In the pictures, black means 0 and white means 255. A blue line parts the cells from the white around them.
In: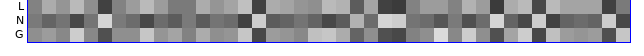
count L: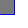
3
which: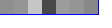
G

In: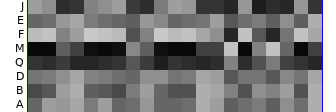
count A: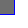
4
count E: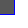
1

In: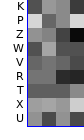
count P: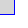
2
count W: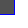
3
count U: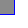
0
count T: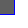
3

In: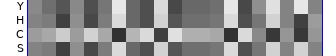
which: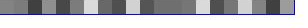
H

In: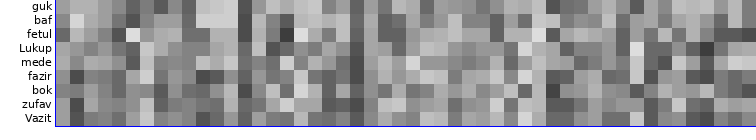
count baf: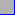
2
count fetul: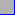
8
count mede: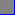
4

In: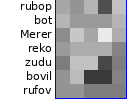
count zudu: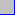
2
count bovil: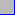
1
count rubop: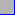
1
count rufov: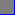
3
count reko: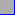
3
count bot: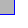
2

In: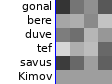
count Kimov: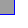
4
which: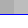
tef
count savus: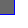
1

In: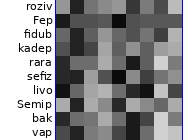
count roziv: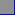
0
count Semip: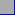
4
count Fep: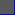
4
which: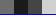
bak
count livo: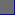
1

